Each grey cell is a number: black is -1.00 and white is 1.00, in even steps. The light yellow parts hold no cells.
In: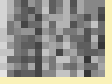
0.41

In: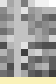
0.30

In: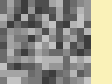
0.29

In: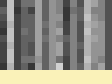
0.52

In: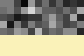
-0.03

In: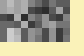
0.47

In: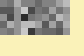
-0.08

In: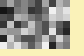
0.29

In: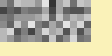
-0.11
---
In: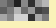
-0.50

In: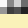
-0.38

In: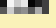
0.34

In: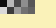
-0.11

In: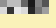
-0.09

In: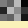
0.09

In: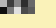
-0.41

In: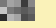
-0.29

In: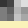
0.42

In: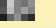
0.25
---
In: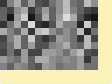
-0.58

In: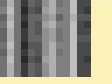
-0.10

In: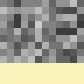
0.02

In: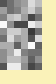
-0.34

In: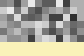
0.03

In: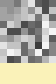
0.15

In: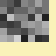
-0.21

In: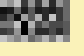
0.40
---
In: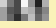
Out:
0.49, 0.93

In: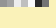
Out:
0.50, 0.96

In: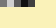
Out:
-0.29, 0.63

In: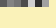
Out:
-0.40, 0.62

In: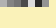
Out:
-0.42, 0.72

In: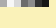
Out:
-0.15, 0.94
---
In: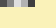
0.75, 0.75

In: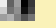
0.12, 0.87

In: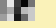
-0.62, 0.81

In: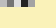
0.74, 0.74

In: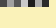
0.58, 0.58

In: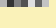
-0.36, 0.75

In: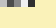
0.07, 0.88

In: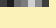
-0.03, 0.63

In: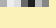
-0.18, 0.87
